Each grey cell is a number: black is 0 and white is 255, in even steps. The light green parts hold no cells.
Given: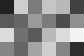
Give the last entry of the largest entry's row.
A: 243
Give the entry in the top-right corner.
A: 65
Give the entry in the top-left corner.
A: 34
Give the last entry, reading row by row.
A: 44
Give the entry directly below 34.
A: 89
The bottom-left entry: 133

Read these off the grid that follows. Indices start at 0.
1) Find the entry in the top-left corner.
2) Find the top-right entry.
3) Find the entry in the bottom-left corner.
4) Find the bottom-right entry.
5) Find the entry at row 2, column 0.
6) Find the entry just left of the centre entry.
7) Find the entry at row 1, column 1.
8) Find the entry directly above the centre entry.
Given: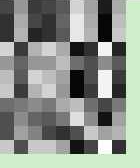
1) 70
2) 170
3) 200
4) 49
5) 49
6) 189
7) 170
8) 189

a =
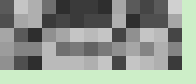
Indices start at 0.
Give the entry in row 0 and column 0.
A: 90
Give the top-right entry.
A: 208
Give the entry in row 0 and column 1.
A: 197
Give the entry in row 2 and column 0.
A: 166
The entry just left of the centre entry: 197
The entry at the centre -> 186
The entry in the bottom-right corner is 58
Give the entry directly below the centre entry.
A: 99
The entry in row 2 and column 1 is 90
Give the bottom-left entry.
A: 144

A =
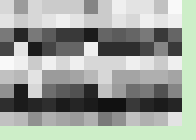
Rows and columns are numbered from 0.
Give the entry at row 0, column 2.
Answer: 215
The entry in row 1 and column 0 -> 227
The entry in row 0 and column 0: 215
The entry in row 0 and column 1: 155
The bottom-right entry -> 227
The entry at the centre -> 215
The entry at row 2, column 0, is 121
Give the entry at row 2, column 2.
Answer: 121
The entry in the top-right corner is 249
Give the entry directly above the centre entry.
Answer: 239
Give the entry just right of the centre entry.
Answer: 215
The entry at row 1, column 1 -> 203

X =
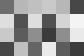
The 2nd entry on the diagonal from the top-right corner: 213
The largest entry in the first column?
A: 222
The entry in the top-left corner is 110
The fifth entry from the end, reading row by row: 192
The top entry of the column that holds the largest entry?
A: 71
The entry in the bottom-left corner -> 71

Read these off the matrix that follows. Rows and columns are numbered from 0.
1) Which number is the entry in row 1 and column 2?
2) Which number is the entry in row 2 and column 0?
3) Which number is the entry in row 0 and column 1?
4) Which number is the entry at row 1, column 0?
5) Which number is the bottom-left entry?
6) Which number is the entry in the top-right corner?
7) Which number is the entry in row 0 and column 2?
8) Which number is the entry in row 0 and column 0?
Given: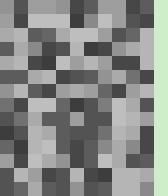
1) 190
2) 170
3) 83
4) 158
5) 83
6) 92
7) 158
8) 147
